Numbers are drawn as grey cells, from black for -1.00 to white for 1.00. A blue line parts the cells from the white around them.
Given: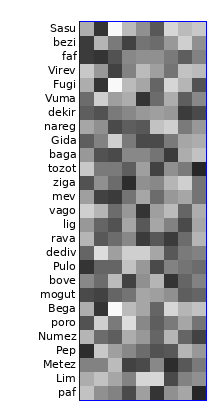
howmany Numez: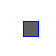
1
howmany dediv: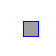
1

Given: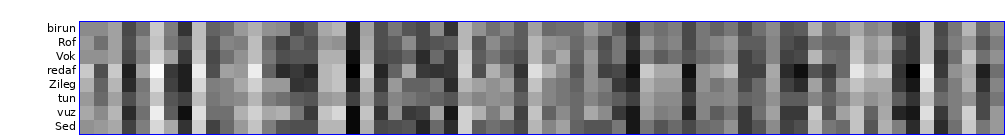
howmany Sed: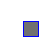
3
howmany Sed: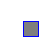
3
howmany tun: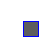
6

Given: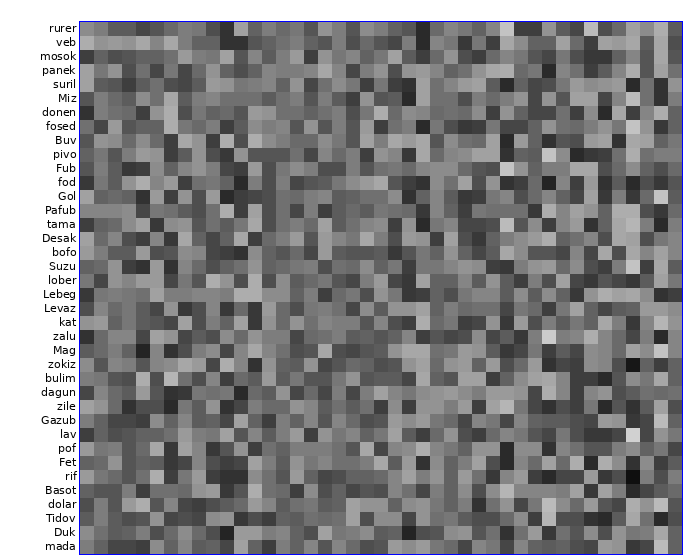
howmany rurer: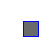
4
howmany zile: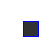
4
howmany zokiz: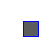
1
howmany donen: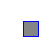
2

